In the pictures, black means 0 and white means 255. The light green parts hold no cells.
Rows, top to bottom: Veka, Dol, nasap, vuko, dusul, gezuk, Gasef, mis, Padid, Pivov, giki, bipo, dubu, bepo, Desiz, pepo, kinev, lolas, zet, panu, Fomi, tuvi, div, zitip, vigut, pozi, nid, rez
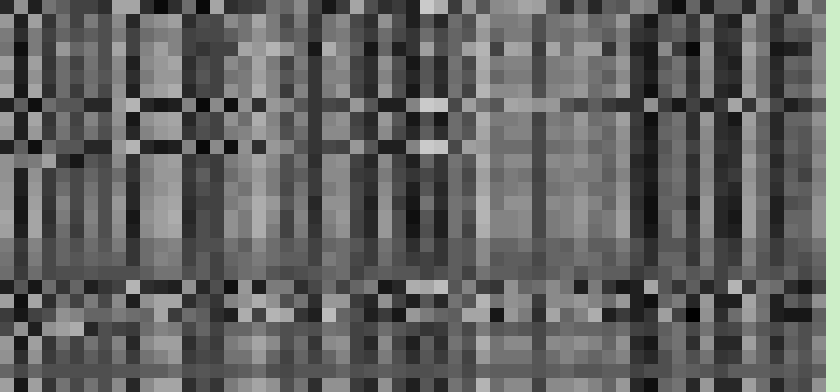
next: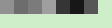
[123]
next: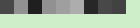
[145]
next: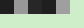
[115]
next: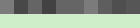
[79]
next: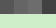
[86]
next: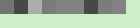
[145]
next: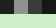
[115]

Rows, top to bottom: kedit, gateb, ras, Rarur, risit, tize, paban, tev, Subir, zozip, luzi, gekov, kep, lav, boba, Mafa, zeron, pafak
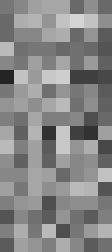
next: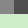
[105]
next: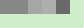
[148]
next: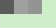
[127]
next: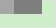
[135]
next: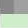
[166]
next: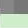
[160]

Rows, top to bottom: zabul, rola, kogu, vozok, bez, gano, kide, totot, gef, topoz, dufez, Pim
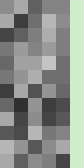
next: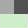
[148]
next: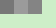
[155]
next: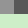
[140]
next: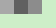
[126]
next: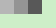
[140]
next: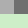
[111]
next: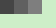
[174]

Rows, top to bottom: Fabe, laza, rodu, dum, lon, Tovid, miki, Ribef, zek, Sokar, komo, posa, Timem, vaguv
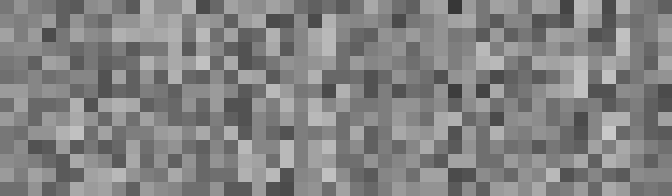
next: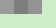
[177]
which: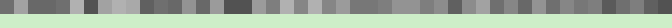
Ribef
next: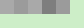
[147]
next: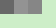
[185]

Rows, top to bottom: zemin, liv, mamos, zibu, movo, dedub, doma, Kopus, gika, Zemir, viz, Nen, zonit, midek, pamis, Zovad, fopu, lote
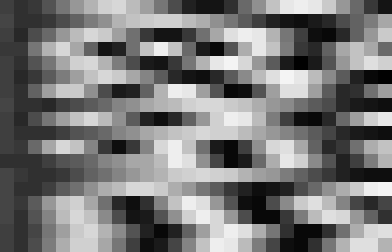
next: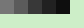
[20]
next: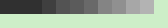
[194]
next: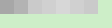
[179]
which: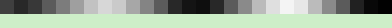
dedub

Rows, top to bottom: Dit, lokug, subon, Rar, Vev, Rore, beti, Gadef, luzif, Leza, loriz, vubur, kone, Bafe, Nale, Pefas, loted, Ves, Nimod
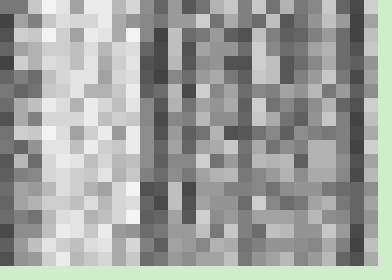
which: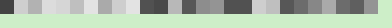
Vev
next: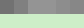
[170]
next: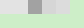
[87]
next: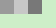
[73]
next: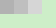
[243]
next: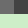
[191]

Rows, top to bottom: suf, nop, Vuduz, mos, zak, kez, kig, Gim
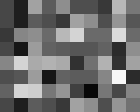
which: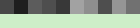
Gim
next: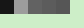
[86]
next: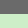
[219]
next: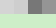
[64]
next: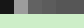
[98]

